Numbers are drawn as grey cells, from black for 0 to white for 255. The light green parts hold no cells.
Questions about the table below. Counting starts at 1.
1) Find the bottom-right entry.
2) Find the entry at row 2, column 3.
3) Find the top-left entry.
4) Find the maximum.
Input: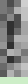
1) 178
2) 178
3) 120
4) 207

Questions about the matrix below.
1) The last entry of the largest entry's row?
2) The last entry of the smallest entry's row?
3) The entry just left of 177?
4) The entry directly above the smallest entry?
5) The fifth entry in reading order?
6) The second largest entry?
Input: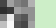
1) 161
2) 145
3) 115
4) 70
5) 177
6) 235

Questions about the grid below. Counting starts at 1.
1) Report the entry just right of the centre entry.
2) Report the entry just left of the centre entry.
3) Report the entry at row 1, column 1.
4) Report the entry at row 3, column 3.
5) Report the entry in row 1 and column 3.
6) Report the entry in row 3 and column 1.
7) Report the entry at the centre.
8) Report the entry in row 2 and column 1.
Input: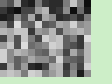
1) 182
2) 68
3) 108
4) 140
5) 168
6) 29
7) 209
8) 56
